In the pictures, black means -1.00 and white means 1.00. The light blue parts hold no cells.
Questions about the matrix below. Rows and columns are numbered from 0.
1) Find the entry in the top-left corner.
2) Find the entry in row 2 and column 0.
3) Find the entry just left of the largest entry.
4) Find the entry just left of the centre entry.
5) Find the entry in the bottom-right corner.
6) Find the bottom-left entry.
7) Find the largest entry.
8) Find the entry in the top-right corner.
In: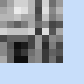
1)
0.07
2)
0.43
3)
0.43
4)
0.53
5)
-0.55
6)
0.31
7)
0.84
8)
0.20

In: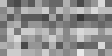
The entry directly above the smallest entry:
0.60
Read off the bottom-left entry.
0.06
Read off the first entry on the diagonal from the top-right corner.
-0.19
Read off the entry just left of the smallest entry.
-0.19
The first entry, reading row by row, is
0.48
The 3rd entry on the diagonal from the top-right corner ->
-0.30
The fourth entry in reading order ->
-0.06
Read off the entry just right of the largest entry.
0.38
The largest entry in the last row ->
0.82
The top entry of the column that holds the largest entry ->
-0.43
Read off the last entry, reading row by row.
0.27
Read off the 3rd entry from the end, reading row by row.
0.38
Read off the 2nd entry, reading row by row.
-0.30
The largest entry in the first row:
0.70
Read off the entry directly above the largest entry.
-0.30
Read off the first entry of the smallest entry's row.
0.17
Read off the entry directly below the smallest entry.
-0.06
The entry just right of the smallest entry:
-0.30
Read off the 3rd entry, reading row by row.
-0.43
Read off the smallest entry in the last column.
-0.30
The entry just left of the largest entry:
0.17
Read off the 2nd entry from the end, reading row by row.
-0.06

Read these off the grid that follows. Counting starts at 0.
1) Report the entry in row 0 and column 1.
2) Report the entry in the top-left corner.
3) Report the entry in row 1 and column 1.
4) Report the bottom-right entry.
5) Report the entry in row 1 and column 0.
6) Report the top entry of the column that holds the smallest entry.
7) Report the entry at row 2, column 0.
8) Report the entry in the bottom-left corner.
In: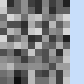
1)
-0.64
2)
0.68
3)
-0.25
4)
0.55
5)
0.55
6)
-0.25
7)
-0.12
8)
-0.25

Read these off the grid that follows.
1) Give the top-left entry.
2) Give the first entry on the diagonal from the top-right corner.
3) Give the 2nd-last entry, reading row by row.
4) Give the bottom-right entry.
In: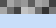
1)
-0.36
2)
-0.49
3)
-0.61
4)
-0.04

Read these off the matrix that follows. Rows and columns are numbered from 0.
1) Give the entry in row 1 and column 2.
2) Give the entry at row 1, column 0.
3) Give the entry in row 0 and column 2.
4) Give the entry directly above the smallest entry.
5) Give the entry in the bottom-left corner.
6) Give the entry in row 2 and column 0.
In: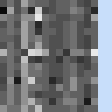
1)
-0.37
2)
-0.92
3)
-0.37
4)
-0.37
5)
0.14
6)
0.01
